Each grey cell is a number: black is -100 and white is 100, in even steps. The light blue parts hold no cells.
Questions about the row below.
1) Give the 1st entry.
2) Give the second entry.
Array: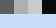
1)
-27
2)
37

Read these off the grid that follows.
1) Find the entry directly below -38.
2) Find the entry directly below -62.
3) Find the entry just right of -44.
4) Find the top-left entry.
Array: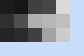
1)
-67
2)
-72
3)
71
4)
-78

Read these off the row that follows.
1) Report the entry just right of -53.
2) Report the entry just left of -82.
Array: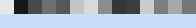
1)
60
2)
81

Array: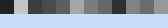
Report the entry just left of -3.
30
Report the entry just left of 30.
-26
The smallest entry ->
-74
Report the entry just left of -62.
-20

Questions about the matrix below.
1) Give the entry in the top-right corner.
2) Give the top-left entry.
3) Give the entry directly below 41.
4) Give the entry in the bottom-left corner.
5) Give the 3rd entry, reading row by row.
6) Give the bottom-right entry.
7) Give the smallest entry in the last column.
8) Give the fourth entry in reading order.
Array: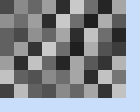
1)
30
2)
-42
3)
-8
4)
-48
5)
-19
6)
52
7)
-71
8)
24

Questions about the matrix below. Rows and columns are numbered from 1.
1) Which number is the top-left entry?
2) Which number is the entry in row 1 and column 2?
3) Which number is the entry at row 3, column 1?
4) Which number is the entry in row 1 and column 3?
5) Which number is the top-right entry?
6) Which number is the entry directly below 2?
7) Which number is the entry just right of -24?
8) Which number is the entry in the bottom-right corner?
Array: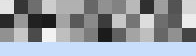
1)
79
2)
-58
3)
14
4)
-14
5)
67
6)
56
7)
29
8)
-47

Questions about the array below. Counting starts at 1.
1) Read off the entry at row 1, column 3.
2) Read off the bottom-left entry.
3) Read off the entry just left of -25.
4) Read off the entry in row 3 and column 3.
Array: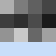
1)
-25
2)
15
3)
-3
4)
-19

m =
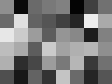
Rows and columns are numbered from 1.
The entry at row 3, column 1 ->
81
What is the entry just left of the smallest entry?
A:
1
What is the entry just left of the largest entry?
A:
-71
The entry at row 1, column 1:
12
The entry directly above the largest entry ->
-50
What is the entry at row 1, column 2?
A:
-92
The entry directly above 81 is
-17
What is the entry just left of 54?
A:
-60
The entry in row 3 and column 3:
22
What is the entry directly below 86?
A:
-77
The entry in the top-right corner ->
-11
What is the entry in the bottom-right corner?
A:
-33
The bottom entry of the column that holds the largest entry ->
-71
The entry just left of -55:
43

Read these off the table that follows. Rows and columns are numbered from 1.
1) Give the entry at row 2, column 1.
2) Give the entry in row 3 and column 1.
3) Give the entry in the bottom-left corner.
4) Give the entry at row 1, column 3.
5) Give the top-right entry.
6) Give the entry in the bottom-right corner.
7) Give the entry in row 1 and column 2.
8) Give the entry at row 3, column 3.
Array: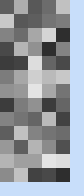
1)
57
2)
3
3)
9
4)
-31
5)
51
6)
-64
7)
36
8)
31

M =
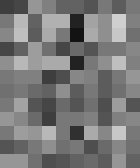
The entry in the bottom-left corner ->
18
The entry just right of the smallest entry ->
33
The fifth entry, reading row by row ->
-23
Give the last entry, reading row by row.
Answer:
-23
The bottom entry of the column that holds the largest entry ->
18
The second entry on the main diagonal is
44
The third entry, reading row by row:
18
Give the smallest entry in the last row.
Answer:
-39
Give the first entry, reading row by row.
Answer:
-51
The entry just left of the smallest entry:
-6
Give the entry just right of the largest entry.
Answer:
0
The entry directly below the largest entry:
56
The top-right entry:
-6
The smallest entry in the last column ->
-34
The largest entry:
62
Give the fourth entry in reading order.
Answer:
0
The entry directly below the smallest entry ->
-17
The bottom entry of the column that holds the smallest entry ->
-23
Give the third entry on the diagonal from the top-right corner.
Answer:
12
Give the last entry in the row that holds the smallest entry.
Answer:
-12
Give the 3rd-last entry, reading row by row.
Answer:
-28
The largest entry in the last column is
18
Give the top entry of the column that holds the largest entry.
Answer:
-28

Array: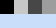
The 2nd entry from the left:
56
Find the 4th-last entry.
-100

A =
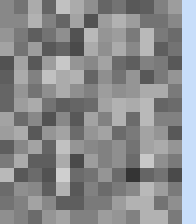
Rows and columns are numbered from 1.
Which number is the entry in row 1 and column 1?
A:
7
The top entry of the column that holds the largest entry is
51
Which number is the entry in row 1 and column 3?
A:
34
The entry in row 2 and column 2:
7
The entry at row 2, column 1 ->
7
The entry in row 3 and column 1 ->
17
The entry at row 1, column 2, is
-10
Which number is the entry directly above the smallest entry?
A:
-16
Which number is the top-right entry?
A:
23
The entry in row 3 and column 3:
-26
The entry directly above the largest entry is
34
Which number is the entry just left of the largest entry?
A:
-36
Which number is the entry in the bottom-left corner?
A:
12
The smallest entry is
-59
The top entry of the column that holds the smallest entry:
-31
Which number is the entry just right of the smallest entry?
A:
-21

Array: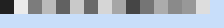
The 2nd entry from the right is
19
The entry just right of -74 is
84
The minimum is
-74
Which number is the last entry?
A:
73

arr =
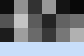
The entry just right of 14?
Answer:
-61
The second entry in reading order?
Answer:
14
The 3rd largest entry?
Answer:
24
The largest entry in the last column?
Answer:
39
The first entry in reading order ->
-89
